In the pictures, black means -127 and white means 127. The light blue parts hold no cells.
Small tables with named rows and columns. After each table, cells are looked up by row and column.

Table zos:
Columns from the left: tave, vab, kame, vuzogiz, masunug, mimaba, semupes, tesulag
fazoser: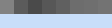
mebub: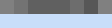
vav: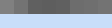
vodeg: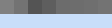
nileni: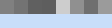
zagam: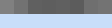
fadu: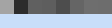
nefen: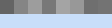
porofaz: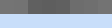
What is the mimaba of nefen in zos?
24
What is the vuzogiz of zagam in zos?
-33
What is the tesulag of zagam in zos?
-12
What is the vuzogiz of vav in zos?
-33
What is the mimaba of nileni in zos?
16
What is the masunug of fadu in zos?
-50
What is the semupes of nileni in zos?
-16
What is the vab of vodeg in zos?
-12
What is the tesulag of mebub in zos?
0
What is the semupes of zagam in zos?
-16
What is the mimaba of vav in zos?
-18
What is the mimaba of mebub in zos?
-18
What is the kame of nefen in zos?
29
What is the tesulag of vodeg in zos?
-12
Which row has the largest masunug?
nileni

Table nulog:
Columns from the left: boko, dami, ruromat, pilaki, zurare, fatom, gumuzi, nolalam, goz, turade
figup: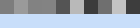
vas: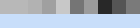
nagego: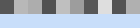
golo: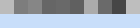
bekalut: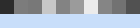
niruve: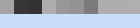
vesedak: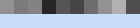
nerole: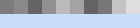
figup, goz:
67
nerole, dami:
9
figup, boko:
-2
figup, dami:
26
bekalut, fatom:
27
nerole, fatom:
35
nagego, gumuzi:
-40
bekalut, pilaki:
71
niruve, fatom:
19
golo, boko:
59
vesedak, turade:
-48
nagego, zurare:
63
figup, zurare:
-43
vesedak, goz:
49
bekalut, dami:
-3
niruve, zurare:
23
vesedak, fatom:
-58
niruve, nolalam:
46
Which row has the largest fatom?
figup

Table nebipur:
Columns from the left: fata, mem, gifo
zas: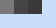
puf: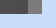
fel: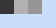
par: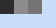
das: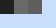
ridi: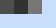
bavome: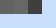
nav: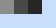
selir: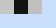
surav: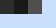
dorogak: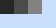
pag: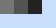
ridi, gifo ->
-9
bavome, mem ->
-24
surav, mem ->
-103
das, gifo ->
-33
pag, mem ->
-44
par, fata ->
-82
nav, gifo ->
-89
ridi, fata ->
-49
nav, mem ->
-55
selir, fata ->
70
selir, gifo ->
63
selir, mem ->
-108
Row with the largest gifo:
selir

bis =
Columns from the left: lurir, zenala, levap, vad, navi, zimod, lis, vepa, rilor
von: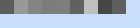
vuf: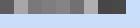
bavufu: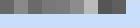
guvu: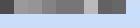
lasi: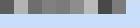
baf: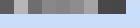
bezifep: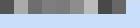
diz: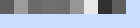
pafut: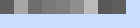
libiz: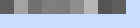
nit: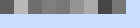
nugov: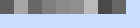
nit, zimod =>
20
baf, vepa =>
-55
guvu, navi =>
-9
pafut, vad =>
-6
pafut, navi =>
-1
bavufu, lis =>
58
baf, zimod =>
13
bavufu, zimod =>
12
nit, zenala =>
56
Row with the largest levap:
guvu

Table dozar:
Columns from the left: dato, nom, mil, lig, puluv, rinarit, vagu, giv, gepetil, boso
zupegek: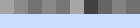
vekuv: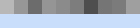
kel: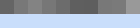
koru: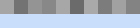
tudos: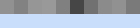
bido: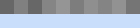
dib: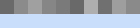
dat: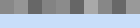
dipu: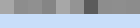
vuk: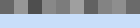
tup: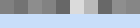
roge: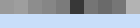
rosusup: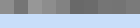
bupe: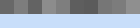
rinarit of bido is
-2
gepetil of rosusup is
-11
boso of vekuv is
31
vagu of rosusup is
-20
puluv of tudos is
0
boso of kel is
25
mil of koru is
20
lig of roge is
6
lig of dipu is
5
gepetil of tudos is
17
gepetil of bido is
18
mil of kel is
3
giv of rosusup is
-10
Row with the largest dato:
vekuv

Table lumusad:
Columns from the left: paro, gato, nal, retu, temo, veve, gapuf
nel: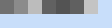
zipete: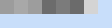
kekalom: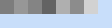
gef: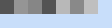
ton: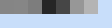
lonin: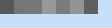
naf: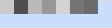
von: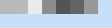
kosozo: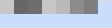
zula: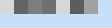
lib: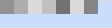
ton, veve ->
23
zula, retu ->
-15
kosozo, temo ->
57
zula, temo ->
87
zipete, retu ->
-19
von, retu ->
13
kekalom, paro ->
-2
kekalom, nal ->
4
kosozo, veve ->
13
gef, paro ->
-43
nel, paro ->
-15
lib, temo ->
-13
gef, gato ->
21
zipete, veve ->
-20
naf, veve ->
-10
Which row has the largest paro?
zula

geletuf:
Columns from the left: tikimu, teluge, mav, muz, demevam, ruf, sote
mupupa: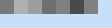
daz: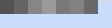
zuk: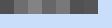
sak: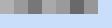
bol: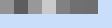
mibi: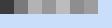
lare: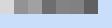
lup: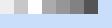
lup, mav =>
126
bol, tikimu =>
19
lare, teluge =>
19
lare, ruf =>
1
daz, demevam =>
-6
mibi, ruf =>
14
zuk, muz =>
-24
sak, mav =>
-8
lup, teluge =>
71
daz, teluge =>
-27
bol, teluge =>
-34
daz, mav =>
6
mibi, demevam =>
60
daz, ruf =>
2
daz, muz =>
27
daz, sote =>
-22
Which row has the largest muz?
bol

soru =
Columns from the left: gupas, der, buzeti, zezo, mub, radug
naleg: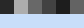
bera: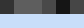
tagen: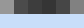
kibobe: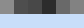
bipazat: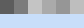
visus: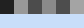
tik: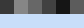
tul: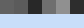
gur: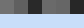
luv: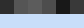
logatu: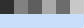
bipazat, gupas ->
-34
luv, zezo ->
-50
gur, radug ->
-88
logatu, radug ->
72
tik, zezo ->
-62
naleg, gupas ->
-87
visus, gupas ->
-94
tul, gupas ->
-30

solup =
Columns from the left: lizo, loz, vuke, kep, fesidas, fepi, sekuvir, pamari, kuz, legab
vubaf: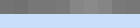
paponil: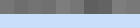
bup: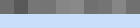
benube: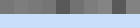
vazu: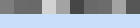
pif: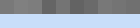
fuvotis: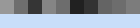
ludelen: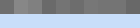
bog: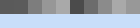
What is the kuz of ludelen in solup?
-11
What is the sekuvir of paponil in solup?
-32
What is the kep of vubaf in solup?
-8
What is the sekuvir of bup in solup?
-15
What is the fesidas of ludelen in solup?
-11
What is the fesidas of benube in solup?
-38
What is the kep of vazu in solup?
82
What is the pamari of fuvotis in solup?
-27
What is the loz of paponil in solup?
-17

